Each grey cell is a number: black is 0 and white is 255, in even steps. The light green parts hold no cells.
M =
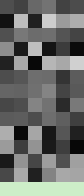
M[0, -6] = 78
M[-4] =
[174, 9, 166, 23, 86, 32]
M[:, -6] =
[78, 17, 80, 142, 33, 77, 101, 71, 91, 174, 155, 25, 72]
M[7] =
[71, 78, 132, 114, 42, 121]
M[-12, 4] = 155
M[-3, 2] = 147
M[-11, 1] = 120
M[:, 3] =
[115, 205, 111, 20, 182, 108, 132, 114, 110, 23, 26, 158, 131]
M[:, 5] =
[76, 173, 68, 11, 208, 92, 89, 121, 63, 32, 7, 160, 165]
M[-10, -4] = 191
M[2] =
[80, 120, 108, 111, 84, 68]
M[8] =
[91, 93, 77, 110, 95, 63]
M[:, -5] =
[66, 189, 120, 26, 169, 86, 99, 78, 93, 9, 61, 147, 169]
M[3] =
[142, 26, 191, 20, 60, 11]
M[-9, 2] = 8
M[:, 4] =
[66, 155, 84, 60, 168, 52, 68, 42, 95, 86, 62, 80, 168]

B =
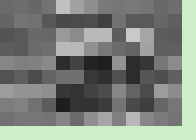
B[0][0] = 106
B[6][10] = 75
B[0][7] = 122
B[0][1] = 109
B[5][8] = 81
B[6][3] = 143
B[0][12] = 110
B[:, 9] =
[121, 89, 201, 99, 44, 44, 99, 73, 183]
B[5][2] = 75
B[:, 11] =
[105, 103, 93, 95, 119, 78, 156, 102, 123]
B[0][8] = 118
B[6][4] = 55
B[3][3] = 111
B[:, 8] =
[118, 114, 93, 107, 148, 81, 134, 116, 128]
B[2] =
[84, 89, 105, 103, 153, 139, 185, 186, 93, 201, 165, 93, 91]
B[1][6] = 78
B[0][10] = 116
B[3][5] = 184
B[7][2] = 113
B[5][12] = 96
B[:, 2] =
[103, 113, 105, 107, 129, 75, 148, 113, 119]
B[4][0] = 134
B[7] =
[125, 130, 113, 93, 29, 51, 50, 60, 116, 73, 62, 102, 118]
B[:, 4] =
[192, 74, 153, 185, 44, 112, 55, 29, 133]
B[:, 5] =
[161, 76, 139, 184, 67, 112, 51, 51, 107]
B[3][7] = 120
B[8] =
[113, 118, 119, 116, 133, 107, 143, 165, 128, 183, 135, 123, 116]
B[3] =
[93, 89, 107, 111, 185, 184, 145, 120, 107, 99, 162, 95, 95]
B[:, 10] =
[116, 89, 165, 162, 54, 86, 75, 62, 135]
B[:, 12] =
[110, 95, 91, 95, 139, 96, 140, 118, 116]

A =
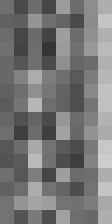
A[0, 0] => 111
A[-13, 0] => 113
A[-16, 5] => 108
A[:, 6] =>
[142, 140, 144, 152, 108, 124, 136, 116, 128, 147, 122, 131, 110, 114, 124, 104]
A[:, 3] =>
[70, 111, 67, 54, 75, 125, 118, 109, 75, 64, 115, 113, 70, 114, 158, 79]
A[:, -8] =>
[111, 97, 108, 113, 104, 104, 97, 92, 103, 110, 87, 83, 110, 97, 114, 114]
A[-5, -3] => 62
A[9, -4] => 162
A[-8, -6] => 101
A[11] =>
[83, 90, 186, 113, 77, 62, 131, 205]
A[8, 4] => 151
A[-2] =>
[114, 148, 164, 158, 114, 113, 124, 168]
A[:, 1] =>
[74, 95, 70, 68, 86, 130, 110, 117, 80, 62, 108, 90, 87, 109, 148, 84]
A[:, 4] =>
[156, 100, 158, 154, 143, 110, 99, 98, 151, 162, 89, 77, 158, 100, 114, 161]
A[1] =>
[97, 95, 149, 111, 100, 74, 140, 196]
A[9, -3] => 104
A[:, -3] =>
[108, 74, 108, 113, 103, 89, 79, 78, 108, 104, 77, 62, 107, 77, 113, 110]
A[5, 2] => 172
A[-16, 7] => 173
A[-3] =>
[97, 109, 172, 114, 100, 77, 114, 195]

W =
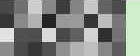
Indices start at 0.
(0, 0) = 72
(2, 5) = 96
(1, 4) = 152
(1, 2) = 178
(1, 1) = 137
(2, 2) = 78
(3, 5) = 178
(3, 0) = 139
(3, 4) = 143
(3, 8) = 92

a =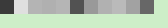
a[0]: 58
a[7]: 177
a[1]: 223
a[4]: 181

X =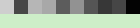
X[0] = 206
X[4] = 92

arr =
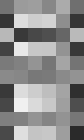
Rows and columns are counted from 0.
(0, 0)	115
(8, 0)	127
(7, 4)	159
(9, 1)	223
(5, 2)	120
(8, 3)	132
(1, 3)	210
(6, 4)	164
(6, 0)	57
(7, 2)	218
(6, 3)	190
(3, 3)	198
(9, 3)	199
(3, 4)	147
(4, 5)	116
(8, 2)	147
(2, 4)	102
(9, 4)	158

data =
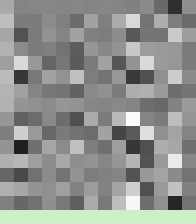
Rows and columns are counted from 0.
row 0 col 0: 169
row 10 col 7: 111
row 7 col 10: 110
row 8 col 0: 150
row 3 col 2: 124
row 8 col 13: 149
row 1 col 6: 161
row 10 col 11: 174
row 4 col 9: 147
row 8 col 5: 80
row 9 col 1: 207
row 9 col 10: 222
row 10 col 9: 55
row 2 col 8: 141
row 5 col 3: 161
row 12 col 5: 147
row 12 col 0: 102
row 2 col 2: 123
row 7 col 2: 144
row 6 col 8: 124
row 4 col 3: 101
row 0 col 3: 134
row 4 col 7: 162
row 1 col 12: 125
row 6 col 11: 154
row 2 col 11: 115
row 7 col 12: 131
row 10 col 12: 167
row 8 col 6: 171
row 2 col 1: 82
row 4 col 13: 124
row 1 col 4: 128
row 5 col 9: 57
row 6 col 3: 119
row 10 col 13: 112
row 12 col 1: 73
